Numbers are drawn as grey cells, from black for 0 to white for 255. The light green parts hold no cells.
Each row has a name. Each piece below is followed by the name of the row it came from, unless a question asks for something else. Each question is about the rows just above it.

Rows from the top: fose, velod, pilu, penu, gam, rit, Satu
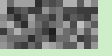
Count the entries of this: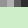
4
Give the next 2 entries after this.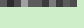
[ 60 135]
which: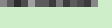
pilu
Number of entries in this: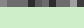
12
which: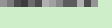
Satu
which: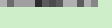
fose
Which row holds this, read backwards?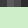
velod

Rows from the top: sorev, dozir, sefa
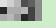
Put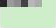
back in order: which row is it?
sefa
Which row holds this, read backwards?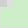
sorev
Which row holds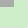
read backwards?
dozir

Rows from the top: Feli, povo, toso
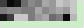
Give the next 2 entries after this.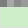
[167 153]
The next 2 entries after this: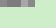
[153 167]
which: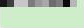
toso
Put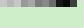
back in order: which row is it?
Feli

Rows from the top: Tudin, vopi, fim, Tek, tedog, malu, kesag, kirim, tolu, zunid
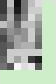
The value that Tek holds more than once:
[191]
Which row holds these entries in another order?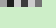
vopi
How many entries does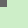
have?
1
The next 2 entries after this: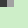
[ 30 115]
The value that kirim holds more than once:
[204]

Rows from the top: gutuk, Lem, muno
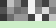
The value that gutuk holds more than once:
[66]
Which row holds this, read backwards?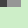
muno
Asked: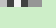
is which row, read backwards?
muno
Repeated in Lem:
[122]
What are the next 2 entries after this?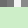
[217 122]
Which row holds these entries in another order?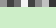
gutuk
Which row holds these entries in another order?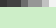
muno

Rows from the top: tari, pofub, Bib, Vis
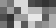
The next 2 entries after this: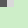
[187 187]
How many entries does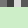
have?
4
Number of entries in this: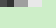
6
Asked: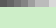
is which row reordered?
pofub

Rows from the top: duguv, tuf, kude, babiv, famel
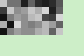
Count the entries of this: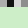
4
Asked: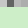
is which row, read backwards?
famel
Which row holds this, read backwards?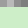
babiv
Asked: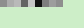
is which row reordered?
famel
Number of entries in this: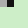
2
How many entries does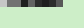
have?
9
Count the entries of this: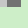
3

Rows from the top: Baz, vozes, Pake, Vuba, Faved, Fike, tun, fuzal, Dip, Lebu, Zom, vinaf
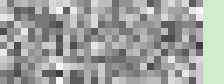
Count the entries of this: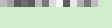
14
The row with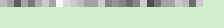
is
Lebu

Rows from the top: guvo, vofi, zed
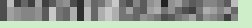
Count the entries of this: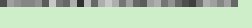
34
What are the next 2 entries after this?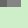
[117  91]
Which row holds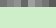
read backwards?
zed
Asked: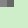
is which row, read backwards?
guvo
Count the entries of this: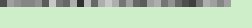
33

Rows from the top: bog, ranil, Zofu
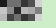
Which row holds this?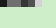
bog
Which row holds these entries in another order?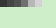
Zofu
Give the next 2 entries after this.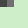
[53 81]

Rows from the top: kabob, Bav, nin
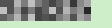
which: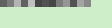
nin
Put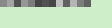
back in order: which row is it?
nin
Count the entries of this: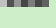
7
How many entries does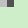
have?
2
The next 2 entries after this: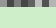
[124 150]
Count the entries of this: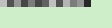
13

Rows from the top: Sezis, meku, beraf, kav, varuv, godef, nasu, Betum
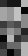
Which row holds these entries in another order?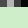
Betum
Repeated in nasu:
[106]
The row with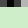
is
Betum
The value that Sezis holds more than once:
[23]

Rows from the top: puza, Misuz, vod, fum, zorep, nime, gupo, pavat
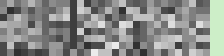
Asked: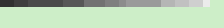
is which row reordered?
gupo
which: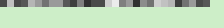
gupo

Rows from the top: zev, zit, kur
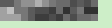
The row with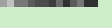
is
zit
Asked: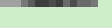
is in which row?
kur

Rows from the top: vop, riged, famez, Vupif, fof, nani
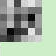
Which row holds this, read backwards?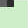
nani
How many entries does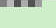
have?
6
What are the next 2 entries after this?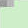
[128 144]

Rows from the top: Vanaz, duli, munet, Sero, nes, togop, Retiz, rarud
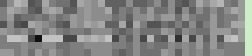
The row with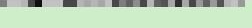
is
togop
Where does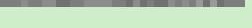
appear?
Retiz

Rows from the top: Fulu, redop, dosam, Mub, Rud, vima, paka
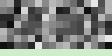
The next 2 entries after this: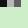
[81 81]
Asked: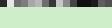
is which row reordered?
paka
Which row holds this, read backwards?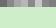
Fulu
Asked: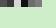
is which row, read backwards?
redop
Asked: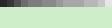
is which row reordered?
vima
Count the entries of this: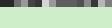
16
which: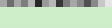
vima

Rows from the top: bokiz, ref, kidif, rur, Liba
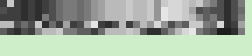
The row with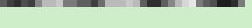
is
Liba
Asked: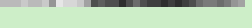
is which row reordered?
ref
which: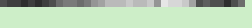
ref
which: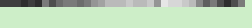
kidif
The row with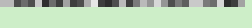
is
rur

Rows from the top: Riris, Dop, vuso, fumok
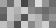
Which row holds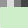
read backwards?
Riris
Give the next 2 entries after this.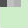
[123 149]
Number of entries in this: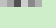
6
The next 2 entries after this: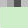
[177 123]
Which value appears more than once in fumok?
[206]

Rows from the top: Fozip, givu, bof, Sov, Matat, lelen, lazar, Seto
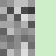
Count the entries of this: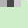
3
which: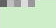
Seto

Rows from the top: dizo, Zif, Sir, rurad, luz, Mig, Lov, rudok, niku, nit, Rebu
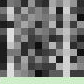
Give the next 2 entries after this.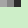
[106 181]
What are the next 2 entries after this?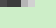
[165 133]
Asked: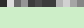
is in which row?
nit
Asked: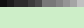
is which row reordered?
rudok
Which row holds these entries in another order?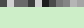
Zif
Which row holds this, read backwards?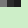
rurad
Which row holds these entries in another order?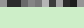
dizo

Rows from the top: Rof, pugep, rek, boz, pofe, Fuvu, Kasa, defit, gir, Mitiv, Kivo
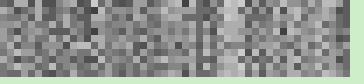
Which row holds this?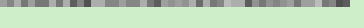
Fuvu
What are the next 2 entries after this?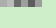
[146 119]
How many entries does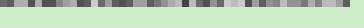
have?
50
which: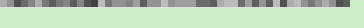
pugep
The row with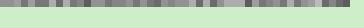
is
boz
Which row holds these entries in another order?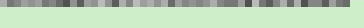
Kasa
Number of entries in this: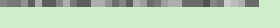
37

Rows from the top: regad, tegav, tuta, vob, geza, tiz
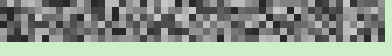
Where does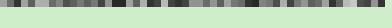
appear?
geza
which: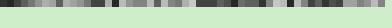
tegav
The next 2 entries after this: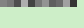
[ 95 186]
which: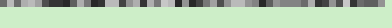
regad
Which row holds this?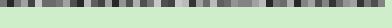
tuta

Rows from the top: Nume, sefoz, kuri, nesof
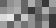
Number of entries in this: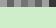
8
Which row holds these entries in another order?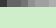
Nume
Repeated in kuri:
[86]
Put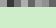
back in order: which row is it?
Nume
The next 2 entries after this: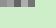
[ 56 160]
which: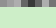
sefoz

